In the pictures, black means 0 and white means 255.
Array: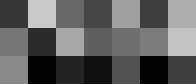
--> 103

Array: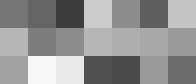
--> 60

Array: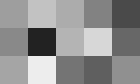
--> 172

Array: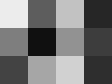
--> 194

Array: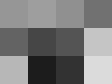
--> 144

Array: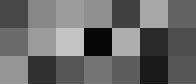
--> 155

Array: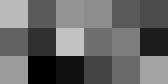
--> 148
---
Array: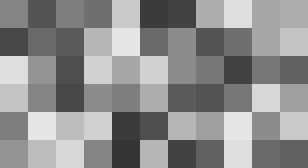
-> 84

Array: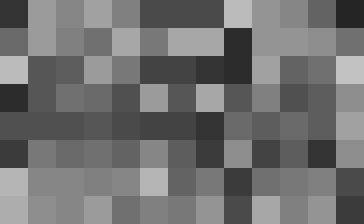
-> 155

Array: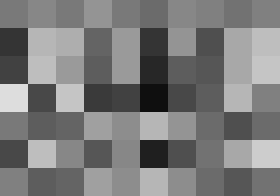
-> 135

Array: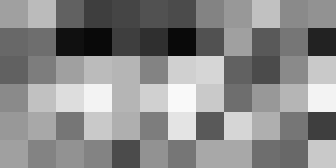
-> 187

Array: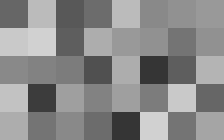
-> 187

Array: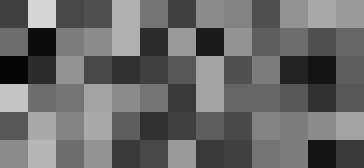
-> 215

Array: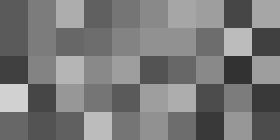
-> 124
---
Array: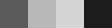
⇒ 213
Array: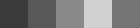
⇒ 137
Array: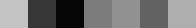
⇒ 6
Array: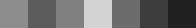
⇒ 128
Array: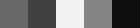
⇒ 243
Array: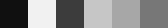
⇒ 60
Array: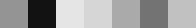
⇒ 229
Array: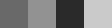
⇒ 42
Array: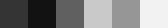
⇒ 96
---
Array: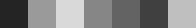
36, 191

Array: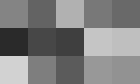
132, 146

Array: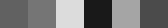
97, 75

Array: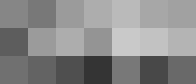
134, 105

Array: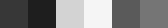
55, 117

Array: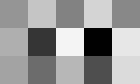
149, 219

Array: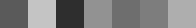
90, 174

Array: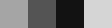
165, 213

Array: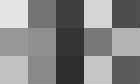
228, 92

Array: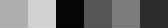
174, 44
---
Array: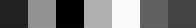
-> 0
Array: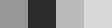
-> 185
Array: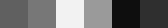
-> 242
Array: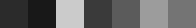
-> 203
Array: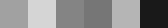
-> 132
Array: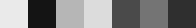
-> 182
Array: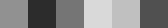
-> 117
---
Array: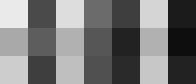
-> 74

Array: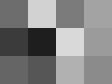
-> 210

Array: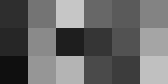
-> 116

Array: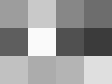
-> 201

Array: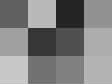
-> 186

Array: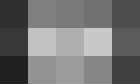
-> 128

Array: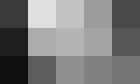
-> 223

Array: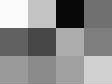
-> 195

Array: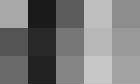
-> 26

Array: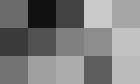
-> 17
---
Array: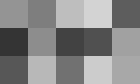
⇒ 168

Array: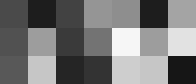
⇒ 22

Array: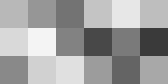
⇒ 168

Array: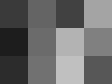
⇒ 87

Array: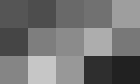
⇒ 33

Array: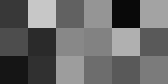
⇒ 123

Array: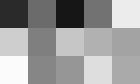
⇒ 170

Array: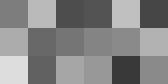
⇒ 138

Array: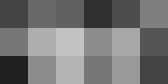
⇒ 69

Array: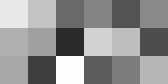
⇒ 182
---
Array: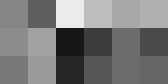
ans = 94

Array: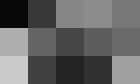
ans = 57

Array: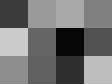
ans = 154

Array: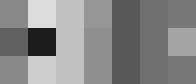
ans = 220

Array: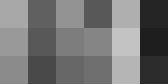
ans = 96

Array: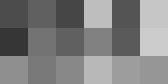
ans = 96

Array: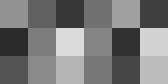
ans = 97

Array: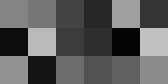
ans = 117

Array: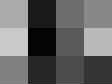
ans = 26

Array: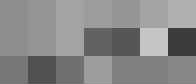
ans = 149
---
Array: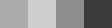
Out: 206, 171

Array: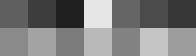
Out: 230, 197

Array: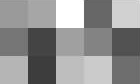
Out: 255, 209

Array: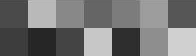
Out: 207, 199

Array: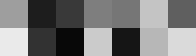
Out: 234, 218

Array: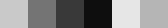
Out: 230, 201

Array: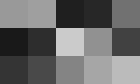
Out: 203, 187
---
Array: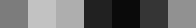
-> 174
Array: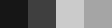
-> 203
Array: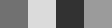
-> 50
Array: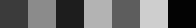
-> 29
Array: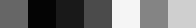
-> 25
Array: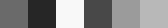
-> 248
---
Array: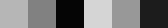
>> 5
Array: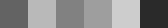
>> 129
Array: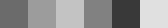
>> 195
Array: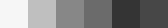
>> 135
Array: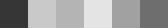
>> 180
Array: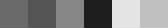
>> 135
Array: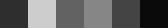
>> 98
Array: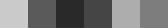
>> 41
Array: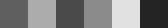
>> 74
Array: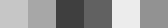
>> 63
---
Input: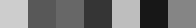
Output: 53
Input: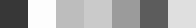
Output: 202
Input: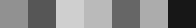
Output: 186
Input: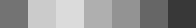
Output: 175
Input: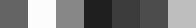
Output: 31
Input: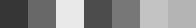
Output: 76
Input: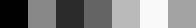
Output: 100
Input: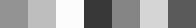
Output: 56
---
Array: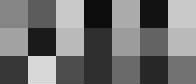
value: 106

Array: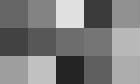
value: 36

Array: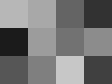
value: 127

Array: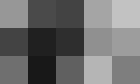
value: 96

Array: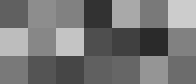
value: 102

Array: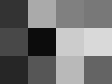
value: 86

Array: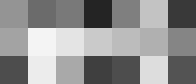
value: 77

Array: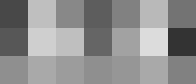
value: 150

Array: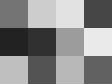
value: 83

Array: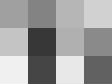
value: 69
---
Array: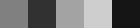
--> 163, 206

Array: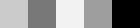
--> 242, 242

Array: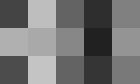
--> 135, 196

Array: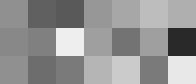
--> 159, 238

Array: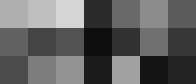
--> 14, 213

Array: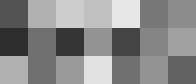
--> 147, 231

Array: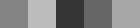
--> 53, 188

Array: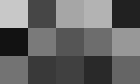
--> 85, 200

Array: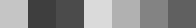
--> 218, 218
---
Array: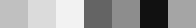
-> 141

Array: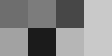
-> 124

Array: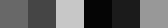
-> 5

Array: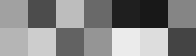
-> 31

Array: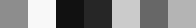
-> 203

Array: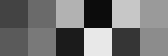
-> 12

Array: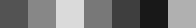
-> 62

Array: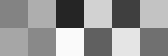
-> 210
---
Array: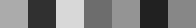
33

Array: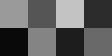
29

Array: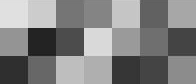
68

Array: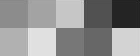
103

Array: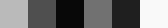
31

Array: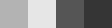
85

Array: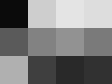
41

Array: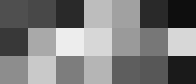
87

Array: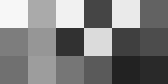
34
